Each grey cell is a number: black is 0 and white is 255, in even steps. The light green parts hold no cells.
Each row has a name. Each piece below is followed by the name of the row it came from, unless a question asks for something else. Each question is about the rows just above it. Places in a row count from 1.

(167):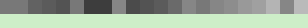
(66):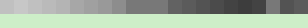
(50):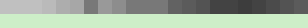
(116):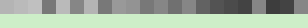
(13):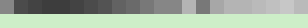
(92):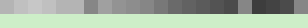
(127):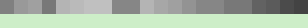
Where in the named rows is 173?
(50), 5
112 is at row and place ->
(116), 13
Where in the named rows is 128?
(127), 1

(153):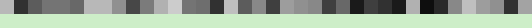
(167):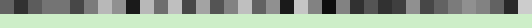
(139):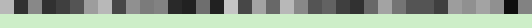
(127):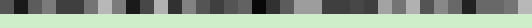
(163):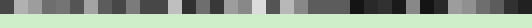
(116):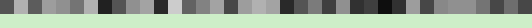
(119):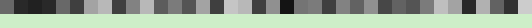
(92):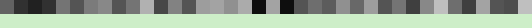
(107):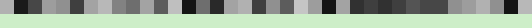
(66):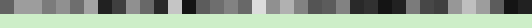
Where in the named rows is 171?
(92), 18
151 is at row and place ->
(66), 33
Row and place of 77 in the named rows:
(92), 37
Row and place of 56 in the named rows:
(163), 16

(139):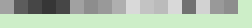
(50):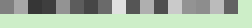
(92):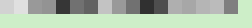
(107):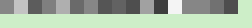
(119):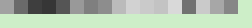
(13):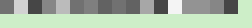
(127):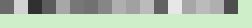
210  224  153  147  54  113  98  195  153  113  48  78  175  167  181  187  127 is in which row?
(92)
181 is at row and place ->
(92), 15
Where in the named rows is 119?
(127), 6

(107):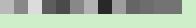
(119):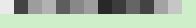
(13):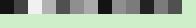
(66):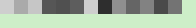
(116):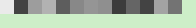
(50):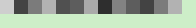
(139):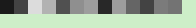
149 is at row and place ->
(116), 7
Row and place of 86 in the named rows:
(66), 4

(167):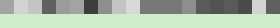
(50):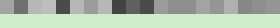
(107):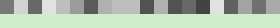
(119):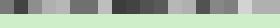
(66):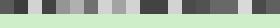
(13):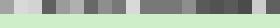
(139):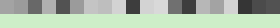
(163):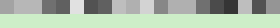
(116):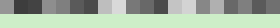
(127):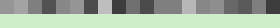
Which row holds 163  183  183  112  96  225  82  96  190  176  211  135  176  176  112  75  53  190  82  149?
(163)
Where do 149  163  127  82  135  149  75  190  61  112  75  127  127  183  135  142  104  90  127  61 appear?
(127)
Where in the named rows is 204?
(13), 19
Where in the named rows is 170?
(107), 20

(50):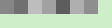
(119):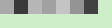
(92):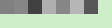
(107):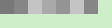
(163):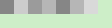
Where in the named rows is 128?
(92), 1
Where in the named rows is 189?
(50), 3
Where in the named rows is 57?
(119), 2
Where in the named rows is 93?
(50), 5
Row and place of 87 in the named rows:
(92), 7

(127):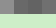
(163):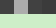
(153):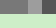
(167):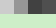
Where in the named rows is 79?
(167), 4
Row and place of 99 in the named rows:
(127), 3
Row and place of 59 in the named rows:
(163), 4
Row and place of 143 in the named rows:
(127), 1
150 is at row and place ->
(167), 2
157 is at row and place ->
(153), 3

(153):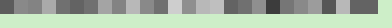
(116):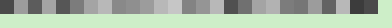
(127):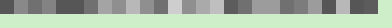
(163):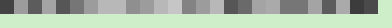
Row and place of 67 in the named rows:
(163), 1
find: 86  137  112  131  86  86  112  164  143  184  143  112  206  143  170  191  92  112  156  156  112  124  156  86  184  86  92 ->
(127)
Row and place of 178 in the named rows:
(116), 20
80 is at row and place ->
(116), 17
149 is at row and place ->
(116), 15
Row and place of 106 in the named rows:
(163), 18

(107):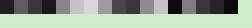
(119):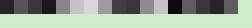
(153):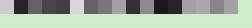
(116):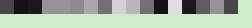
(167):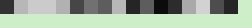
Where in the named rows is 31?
(107), 1
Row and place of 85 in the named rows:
(119), 2
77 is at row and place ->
(167), 16
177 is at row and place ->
(167), 5

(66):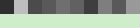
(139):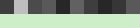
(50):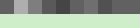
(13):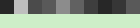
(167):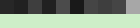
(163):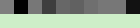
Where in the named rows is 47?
(66), 1
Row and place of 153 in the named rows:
(66), 10
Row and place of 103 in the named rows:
(163), 5
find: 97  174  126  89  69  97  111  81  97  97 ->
(50)

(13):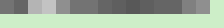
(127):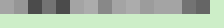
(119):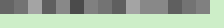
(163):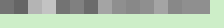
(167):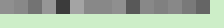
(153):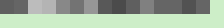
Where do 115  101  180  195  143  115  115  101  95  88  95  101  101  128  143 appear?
(13)
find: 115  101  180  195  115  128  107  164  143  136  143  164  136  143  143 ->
(163)
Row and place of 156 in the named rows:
(127), 11
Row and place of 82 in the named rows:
(153), 14
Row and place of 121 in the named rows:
(167), 14
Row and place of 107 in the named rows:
(163), 7

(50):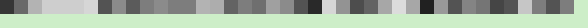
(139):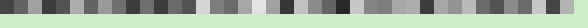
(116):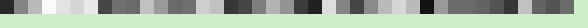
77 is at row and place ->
(50), 26
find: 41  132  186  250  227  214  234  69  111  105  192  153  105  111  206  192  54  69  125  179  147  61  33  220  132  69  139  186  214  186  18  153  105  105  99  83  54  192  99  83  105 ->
(116)
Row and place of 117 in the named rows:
(50), 35
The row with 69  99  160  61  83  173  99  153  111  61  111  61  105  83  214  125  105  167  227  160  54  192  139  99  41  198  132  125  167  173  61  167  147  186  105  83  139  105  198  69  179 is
(139)
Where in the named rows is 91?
(50), 10

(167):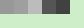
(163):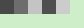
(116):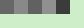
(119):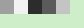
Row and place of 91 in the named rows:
(119), 4
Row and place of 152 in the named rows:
(167), 1
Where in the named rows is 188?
(167), 3

